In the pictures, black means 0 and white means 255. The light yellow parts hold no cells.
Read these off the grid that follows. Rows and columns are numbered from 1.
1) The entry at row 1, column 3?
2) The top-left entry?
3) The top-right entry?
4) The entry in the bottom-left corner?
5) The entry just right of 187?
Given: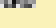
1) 187
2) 174
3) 150
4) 230
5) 16

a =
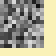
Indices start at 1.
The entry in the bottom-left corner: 84
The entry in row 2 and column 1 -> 143
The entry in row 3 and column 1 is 131
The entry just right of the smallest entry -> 100
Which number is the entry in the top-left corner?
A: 174
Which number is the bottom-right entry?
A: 143
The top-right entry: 143
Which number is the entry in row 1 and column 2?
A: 60
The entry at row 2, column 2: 116
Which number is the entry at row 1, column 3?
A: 131
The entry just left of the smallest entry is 143
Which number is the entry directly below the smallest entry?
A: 131
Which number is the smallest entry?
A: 17
